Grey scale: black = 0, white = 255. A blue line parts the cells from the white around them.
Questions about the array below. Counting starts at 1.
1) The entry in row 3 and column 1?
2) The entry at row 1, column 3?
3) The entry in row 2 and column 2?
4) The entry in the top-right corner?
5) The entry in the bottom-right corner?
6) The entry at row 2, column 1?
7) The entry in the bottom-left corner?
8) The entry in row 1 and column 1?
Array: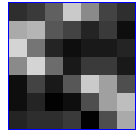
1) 212
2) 96
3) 181
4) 46
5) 170
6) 170
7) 36
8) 46

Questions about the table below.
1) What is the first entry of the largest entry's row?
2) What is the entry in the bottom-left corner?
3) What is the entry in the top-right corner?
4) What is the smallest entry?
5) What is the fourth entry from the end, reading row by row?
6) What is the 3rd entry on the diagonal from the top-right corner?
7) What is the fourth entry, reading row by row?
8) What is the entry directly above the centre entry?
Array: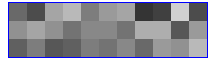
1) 105
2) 96
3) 76
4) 52
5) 105
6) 154
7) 185
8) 154

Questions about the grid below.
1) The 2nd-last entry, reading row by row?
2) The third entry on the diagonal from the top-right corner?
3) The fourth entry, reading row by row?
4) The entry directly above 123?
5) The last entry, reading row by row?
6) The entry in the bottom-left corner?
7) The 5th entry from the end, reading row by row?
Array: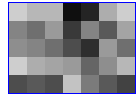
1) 89
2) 46
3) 15
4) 101
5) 66
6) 77
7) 77

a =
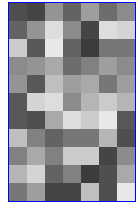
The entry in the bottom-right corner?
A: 232
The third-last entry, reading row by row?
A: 191
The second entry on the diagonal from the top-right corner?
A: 221
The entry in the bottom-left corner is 119
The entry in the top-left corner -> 79
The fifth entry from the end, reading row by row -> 69
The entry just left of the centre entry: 221
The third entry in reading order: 148
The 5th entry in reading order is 158
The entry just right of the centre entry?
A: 181
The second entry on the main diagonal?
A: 148
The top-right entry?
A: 139
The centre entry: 139
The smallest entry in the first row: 69
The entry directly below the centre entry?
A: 221
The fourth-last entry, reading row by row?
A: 69
